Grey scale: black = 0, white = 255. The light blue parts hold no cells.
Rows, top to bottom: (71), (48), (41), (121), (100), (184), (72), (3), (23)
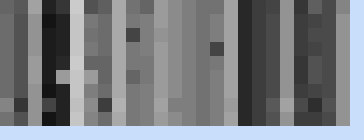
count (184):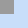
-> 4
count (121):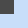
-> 2
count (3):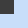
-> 2
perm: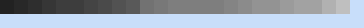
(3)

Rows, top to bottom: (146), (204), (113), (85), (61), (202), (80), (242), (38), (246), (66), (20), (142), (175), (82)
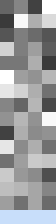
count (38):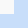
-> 1
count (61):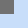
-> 0

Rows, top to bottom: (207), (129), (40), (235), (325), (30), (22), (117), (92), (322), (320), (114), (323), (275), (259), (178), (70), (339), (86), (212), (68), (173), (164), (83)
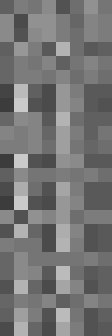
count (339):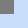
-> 2
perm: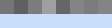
(322)

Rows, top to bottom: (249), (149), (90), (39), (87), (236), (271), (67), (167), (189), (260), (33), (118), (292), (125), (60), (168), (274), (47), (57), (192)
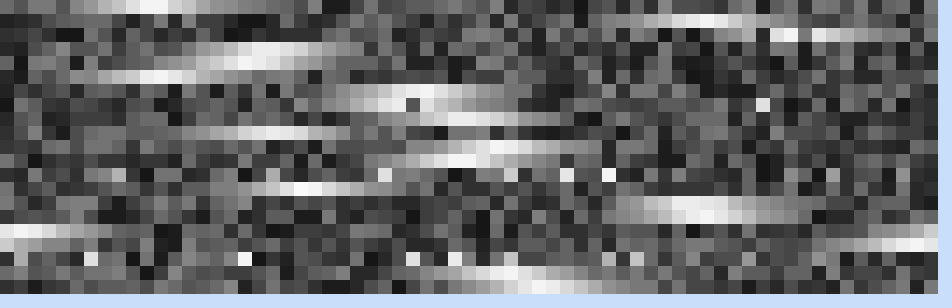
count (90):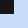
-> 5
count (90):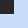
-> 5
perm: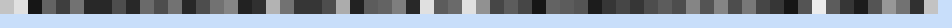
(67)
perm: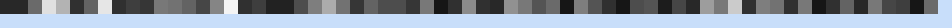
(90)
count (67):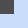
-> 7

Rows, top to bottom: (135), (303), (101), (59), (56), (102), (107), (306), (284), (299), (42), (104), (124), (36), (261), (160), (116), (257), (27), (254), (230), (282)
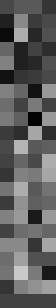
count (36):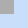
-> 1
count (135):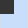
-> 1
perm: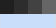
(59)
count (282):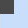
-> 0

